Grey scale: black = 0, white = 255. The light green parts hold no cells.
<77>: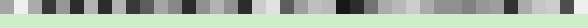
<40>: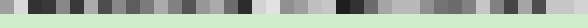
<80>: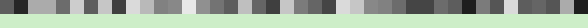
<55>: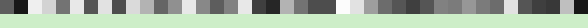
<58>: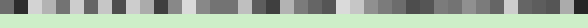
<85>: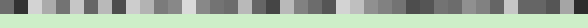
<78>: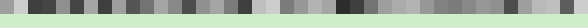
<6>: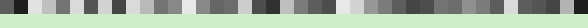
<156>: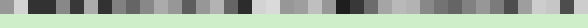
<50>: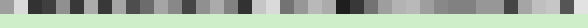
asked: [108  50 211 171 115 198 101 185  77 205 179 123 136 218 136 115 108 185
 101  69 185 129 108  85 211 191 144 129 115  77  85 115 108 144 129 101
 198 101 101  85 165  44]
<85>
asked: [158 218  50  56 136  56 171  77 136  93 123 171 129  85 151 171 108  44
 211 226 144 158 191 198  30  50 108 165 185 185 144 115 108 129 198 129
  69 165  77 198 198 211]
<40>
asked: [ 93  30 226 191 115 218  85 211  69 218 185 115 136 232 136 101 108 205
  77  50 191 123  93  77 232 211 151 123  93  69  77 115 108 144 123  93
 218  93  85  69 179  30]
<6>

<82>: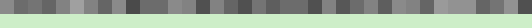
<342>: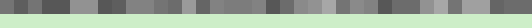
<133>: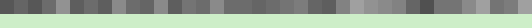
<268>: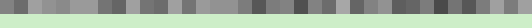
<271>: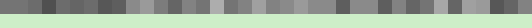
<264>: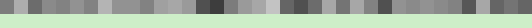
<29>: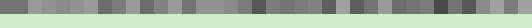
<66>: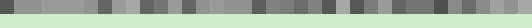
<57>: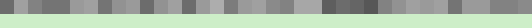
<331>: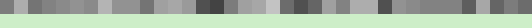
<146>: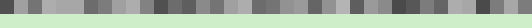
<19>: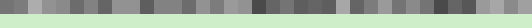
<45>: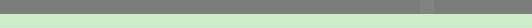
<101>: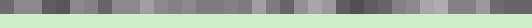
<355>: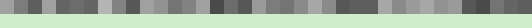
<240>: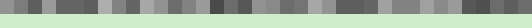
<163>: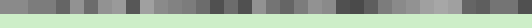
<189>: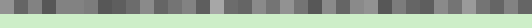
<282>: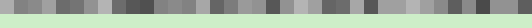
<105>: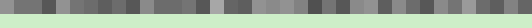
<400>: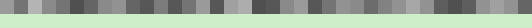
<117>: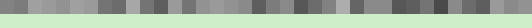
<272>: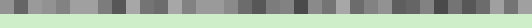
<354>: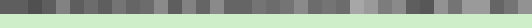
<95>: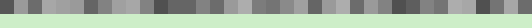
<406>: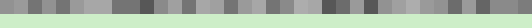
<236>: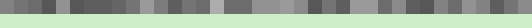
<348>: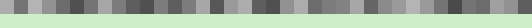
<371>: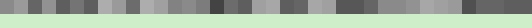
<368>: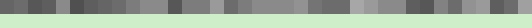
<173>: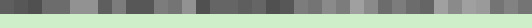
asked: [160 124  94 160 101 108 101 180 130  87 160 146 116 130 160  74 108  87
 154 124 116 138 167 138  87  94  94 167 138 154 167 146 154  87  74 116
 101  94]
<355>
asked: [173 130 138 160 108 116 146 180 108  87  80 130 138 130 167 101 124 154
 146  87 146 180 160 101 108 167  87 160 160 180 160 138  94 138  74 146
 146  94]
<282>

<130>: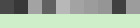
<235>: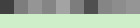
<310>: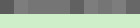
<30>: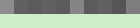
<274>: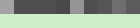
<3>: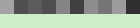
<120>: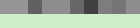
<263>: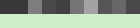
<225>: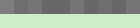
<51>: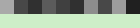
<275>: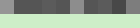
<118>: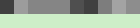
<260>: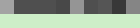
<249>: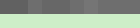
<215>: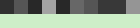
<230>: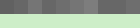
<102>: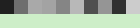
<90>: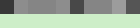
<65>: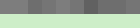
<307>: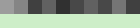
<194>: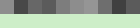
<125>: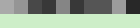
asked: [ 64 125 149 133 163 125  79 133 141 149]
<235>
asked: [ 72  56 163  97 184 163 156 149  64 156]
<130>
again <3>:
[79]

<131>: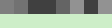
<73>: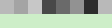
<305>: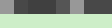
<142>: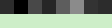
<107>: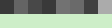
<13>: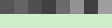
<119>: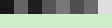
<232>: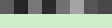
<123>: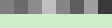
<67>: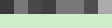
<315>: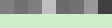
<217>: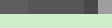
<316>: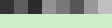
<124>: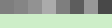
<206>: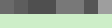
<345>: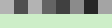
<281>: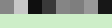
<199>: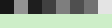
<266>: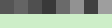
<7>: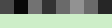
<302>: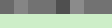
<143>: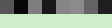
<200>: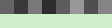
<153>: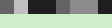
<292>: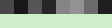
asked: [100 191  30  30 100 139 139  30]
<153>
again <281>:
[133]
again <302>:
[114]
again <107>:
[57]
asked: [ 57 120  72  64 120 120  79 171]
<67>
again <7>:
[106]

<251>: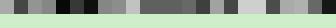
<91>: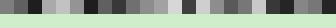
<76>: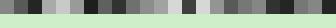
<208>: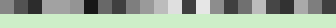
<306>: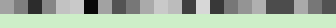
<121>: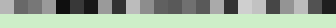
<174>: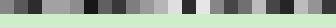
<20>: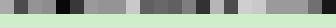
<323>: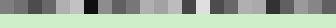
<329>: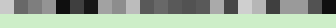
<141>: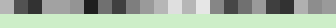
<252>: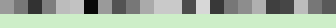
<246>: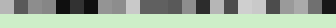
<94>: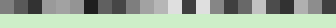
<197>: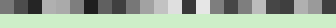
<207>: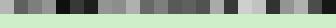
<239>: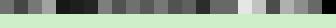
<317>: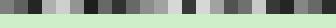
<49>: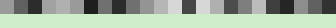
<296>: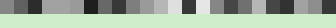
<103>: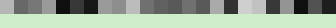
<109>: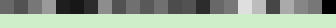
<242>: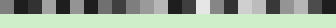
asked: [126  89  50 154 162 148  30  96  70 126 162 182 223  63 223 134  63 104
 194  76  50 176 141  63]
<94>
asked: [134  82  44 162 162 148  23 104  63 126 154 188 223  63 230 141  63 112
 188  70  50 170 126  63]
<208>
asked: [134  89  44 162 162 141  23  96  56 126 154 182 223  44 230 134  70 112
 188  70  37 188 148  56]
<174>
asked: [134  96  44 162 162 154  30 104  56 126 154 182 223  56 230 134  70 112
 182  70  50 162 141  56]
<296>
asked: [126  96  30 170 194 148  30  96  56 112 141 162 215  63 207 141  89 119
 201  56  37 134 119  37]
<91>

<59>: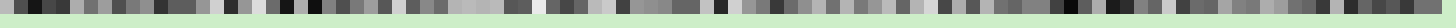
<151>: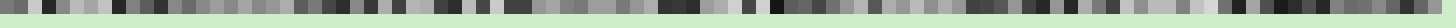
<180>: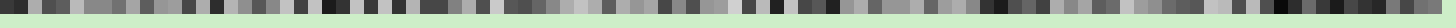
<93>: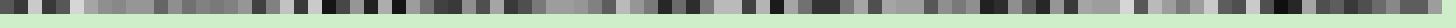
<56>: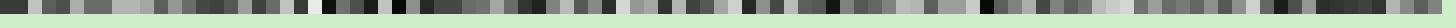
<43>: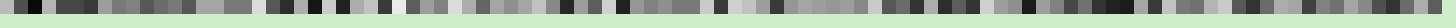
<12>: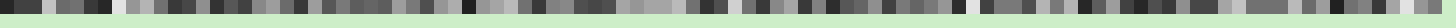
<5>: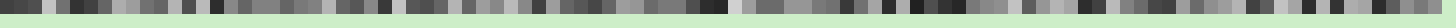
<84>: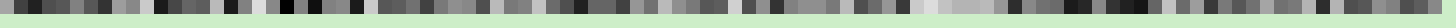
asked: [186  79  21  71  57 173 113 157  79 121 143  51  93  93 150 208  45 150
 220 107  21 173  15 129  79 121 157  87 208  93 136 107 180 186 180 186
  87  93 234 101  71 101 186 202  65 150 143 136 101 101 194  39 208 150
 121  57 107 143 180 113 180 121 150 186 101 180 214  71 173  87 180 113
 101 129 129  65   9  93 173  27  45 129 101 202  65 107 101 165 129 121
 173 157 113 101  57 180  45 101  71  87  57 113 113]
<59>
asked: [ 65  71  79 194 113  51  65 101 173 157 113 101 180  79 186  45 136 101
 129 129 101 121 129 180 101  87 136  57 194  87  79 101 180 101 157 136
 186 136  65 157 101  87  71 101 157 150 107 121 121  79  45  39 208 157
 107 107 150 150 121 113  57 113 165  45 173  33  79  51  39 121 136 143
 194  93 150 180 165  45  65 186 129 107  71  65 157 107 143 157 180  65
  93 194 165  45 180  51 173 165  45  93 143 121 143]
<5>
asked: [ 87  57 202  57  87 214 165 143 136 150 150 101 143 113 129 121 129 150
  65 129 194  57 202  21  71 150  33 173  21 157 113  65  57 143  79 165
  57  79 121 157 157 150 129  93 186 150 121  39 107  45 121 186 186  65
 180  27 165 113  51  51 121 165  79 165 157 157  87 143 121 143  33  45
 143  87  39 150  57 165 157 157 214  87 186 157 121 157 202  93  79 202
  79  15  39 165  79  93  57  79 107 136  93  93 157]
<93>
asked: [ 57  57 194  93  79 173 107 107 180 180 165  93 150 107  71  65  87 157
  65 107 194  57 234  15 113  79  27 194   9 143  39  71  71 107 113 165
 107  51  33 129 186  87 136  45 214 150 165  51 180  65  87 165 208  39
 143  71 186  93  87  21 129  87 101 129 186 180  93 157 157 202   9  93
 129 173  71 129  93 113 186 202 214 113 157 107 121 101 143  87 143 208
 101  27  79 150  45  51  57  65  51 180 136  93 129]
<56>

